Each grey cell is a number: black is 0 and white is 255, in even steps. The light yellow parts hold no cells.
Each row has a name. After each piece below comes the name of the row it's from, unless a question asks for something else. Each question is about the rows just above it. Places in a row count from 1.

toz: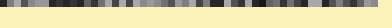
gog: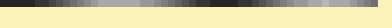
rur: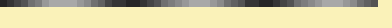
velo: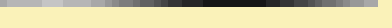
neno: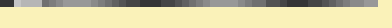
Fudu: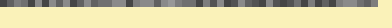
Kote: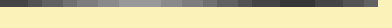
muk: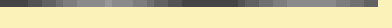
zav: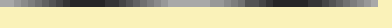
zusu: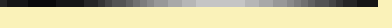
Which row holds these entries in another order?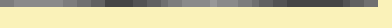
muk
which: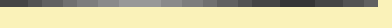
Kote
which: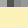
toz
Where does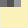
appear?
toz
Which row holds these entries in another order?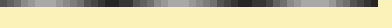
rur
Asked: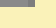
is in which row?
muk
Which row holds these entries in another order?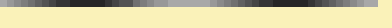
zav

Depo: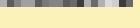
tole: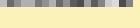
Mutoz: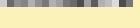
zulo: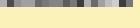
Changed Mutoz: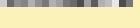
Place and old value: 17, [219]
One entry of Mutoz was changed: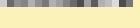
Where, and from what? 10, [120]

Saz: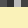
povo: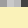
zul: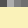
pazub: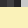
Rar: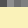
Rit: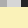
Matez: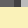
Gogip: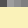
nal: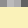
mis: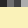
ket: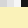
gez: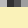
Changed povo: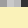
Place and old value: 4, [66]
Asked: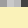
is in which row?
povo
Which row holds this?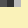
Saz

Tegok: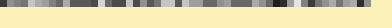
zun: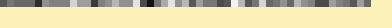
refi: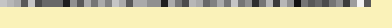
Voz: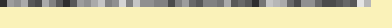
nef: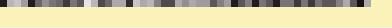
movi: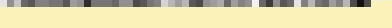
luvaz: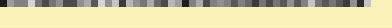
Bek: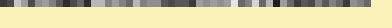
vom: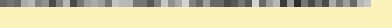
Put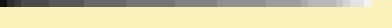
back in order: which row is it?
movi
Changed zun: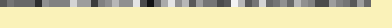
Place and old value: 23, [117]
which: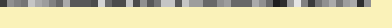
Tegok
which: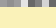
Bek
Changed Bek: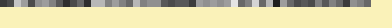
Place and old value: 43, [59]

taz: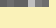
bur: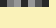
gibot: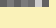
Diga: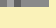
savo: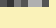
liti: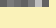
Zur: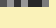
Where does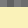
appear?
gibot
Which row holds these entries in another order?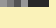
bur
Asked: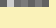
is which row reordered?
gibot
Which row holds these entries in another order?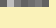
liti
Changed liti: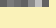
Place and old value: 5, [123]
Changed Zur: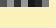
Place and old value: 5, [40]
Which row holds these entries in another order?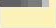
liti

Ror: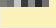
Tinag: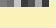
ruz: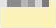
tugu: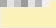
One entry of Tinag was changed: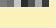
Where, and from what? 4, [59]
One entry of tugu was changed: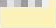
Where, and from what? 6, [182]
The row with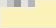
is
tugu

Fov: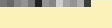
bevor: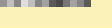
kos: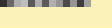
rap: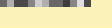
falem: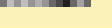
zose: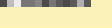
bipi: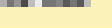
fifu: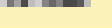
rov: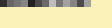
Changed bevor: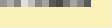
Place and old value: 2, [190]
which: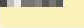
bipi
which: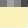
rov
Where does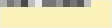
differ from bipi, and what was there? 9, [133]
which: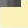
zose

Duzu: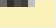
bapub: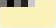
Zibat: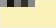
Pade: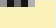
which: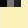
bapub
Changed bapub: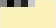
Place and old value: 1, [119]
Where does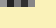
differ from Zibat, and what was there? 2, [21]

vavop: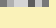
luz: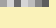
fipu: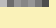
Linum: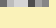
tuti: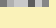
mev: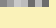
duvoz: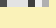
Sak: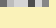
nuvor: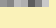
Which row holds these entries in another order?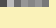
fipu
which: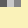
tuti
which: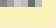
mev
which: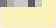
tuti
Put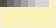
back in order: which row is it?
Linum
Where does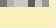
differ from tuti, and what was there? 7, [134]

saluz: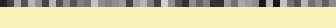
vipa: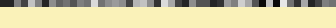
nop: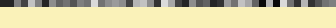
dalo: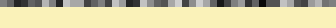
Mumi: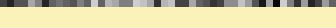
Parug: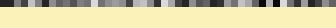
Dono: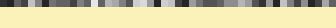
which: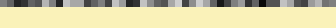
dalo
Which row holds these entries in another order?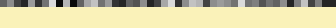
Parug
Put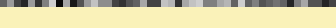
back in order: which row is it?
Mumi
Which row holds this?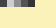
saluz
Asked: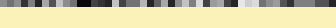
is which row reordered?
vipa

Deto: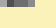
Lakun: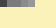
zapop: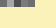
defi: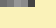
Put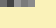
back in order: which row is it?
defi
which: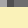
Deto
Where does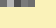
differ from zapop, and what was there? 2, [167]
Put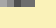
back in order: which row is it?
Deto
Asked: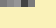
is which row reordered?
Lakun
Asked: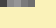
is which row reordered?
defi
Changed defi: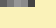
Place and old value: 1, [110]

